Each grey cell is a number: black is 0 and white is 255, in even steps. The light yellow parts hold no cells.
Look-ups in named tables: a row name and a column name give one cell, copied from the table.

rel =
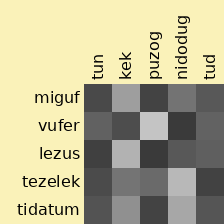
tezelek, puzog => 106
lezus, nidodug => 88
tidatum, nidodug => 167
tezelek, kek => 116
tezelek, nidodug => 184
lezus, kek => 178
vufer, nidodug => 58
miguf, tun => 73
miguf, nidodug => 115
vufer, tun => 97
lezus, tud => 95
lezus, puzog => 58
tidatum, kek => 144
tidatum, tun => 83
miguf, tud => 88
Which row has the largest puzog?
vufer

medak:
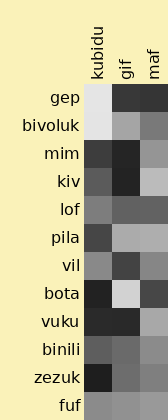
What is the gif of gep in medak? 56
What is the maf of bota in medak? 71
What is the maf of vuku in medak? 168
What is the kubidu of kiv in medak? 91
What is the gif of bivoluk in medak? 165
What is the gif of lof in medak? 97
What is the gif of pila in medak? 171
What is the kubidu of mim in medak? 61
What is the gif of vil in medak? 67
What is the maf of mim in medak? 149
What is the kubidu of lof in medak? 125
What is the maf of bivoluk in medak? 121
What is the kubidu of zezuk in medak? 30
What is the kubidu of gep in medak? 229
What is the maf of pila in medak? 174
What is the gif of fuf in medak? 145
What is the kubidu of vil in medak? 137
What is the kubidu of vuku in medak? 42
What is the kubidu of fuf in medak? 139
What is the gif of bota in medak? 210
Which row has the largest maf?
kiv

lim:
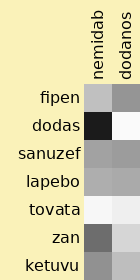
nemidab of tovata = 247
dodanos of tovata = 239
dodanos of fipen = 149
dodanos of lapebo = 170
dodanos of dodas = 250
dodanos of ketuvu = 190
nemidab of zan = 109
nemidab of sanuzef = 162
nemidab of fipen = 192
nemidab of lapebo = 174
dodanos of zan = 214
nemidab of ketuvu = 145
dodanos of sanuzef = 156
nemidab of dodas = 27
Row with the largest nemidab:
tovata

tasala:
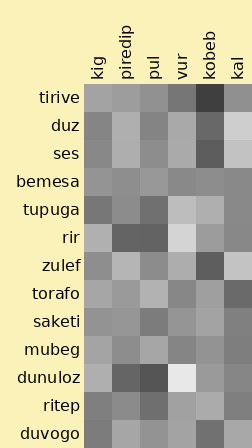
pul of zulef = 140
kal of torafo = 106
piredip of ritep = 139
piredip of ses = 174
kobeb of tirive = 63
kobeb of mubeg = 147
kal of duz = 206
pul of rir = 99
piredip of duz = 175

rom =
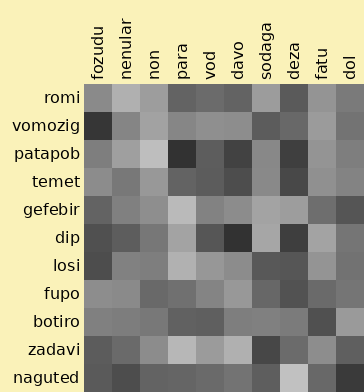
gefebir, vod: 130
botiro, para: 97
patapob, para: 50
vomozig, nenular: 133
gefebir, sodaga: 163
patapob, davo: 66
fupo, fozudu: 141

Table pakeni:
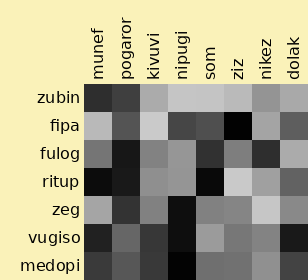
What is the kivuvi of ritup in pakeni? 143
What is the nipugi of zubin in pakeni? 197
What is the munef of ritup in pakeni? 12
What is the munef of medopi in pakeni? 58
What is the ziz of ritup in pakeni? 201
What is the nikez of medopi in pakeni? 144
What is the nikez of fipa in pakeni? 164
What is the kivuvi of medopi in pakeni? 57
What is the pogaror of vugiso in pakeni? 102
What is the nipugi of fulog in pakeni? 150
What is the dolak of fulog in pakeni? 171
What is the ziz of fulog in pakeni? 126
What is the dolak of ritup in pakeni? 98
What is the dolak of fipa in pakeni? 94
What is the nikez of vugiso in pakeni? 131
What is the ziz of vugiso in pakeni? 119

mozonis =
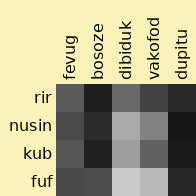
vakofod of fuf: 185
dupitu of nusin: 22
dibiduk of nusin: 170
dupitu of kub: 25
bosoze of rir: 31
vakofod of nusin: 130
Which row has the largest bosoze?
fuf

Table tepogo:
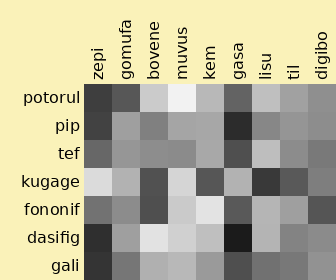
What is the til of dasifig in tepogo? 131
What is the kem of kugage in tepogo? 86
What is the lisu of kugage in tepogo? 57
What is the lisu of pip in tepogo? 135
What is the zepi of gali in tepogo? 52
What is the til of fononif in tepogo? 159
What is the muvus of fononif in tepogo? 202
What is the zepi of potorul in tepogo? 62
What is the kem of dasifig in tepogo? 191
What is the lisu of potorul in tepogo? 191
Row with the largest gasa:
kugage

